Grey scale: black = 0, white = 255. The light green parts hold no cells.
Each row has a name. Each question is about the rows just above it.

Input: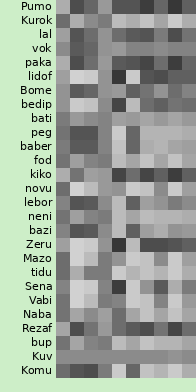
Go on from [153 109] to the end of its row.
[ 90  77 115  69 109]
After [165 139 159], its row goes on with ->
[109 165 194 165 194 165]
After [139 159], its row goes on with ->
[109 165 194 165 194 165]
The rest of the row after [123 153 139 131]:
[159 153 165 153 165 153]
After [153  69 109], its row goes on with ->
[69 96 61 96]
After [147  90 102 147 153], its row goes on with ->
[ 96 115 147 109 131]

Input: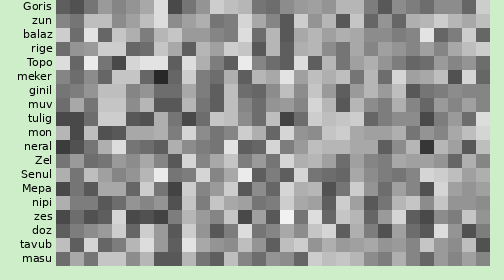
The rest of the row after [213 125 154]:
[190 182 182 168 168  94 140 182  54 182 160  88 190]
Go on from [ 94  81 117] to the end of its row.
[154 133 148 168 221  73 117 148 205 190 182 117 109 140 154 160 148 182
 182 125  88 140 125 109 140 140 102 205]
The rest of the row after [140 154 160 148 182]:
[182 125  88 140 125 109 140 140 102 205]
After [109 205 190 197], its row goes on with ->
[205 102 125 140 140  73 125 154 109 221]
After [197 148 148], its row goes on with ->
[140]
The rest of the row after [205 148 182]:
[ 88 197 102 148 102 175 182 205 182 168 190]
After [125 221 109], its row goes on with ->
[182  88 168 182 160 175 168 140 140 125 133 227 102 125 205 102]

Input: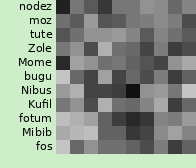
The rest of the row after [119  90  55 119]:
[119 146 139 104 132]
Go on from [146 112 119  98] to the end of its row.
[ 84  68 146 169]
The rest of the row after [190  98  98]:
[ 55  68 139 161 132]

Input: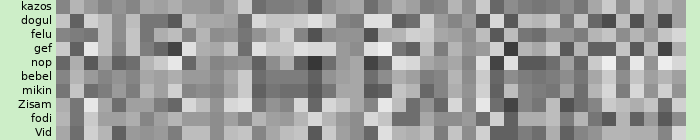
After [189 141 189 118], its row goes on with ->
[118  89 189 167 167 160 110 215 196 196 202 223 202 133 125 223 223  97
 110 208 154 133 154  89 215  89 189 181 202 118 196 103  76 189  82 160
  76 160]
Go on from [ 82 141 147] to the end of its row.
[147  82 174 181 208 202 167 160 141 189  89 189 118 110 147 147 125 181
 196 141 181 147 196 215]
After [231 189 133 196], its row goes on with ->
[125 103  68 223 174 167 196 110 223 196 196 223 215 215 154 141 223 237
 118  97 189 125 181 147 154 208  61 181 167 202  89 181  97  97 196  89
 189  68 174]
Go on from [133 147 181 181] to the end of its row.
[174 174 133 215]
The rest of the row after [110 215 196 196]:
[202 223 202 133 125 223 223  97 110 208 154 133 154  89 215  89 189 181
 202 118 196 103  76 189  82 160  76 160]
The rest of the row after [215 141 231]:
[110  68 133 118 189  82 110 133 202 189 174 196 110 208]

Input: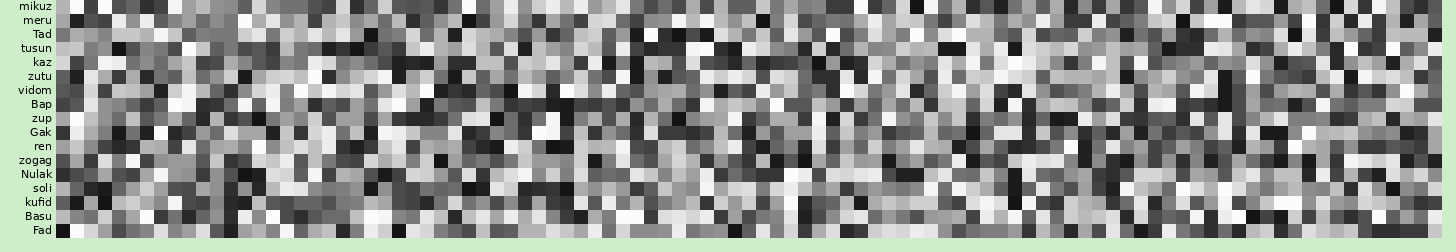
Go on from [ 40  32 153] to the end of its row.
[ 47  47 192 192  81 206 192 229 153  59 237  26 126  26 186 172  81 222
  81  67  40 101  40  59  67  95  20 153  32  47 214 172 114 145 126 229
 172 245 120 222 252 237 199 139  53 126 245 192  81 245  81 120 133 153
 101 145 133 222 145  32  81  87 229  40 145 192 159  32 172 222  81]
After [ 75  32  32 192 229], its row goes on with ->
[114 108 199 133  26 229 108  95 145 166  59  47  87 214 214 192  75 166
 153  87 199 229 139 192 192  40 237  67 180  67  32 222 172 214 139]

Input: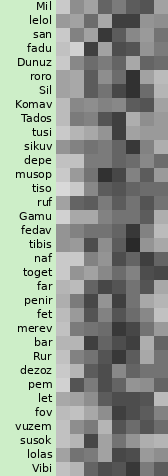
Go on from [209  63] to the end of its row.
[162  77  84 148 123]
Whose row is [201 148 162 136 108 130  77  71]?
toget
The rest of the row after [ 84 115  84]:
[168]
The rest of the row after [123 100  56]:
[130 174]
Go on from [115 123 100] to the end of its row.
[ 56 130 174]
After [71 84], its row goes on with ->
[115  84 168]
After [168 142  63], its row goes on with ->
[ 77  92 130]

